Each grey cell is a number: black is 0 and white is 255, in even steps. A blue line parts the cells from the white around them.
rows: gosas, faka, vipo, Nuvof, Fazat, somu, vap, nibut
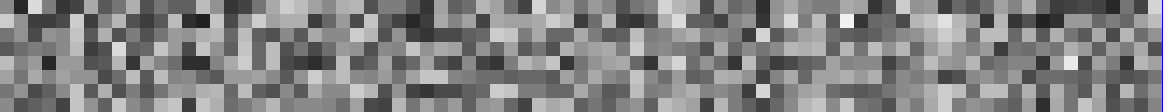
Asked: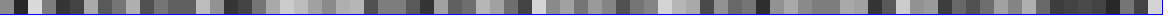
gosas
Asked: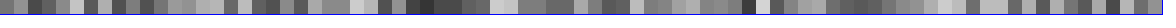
vap
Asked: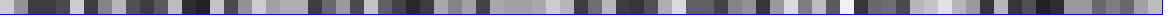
faka
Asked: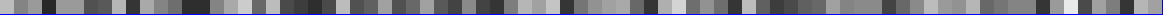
Fazat

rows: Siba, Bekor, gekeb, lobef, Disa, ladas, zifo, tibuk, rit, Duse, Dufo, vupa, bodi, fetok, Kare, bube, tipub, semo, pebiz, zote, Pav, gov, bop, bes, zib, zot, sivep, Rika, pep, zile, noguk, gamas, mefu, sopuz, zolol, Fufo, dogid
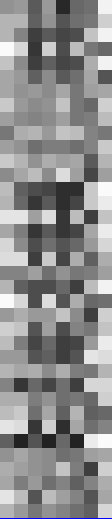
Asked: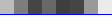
zib
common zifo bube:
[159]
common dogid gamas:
[96]
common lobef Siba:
[104]

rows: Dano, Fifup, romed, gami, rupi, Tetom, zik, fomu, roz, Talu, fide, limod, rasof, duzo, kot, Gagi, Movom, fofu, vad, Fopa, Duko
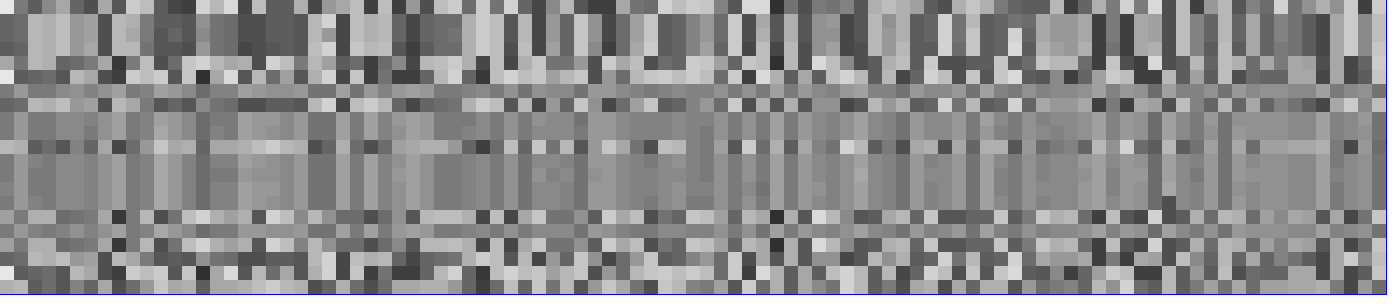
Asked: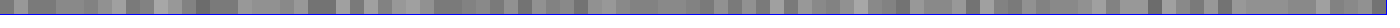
rasof
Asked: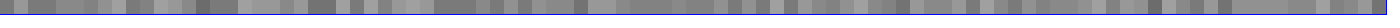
roz
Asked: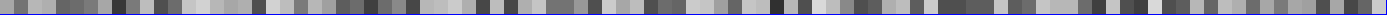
rupi
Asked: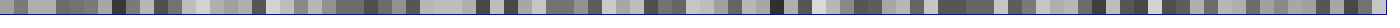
Gagi

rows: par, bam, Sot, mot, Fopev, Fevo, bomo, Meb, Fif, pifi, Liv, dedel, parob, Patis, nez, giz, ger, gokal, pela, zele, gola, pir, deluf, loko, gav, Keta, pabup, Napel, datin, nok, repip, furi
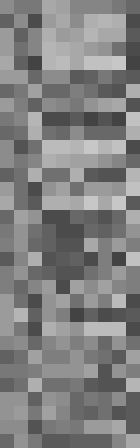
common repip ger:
[120]
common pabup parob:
[83]
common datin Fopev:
[97]
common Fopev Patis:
[193]
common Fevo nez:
[90]
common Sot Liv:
[181]

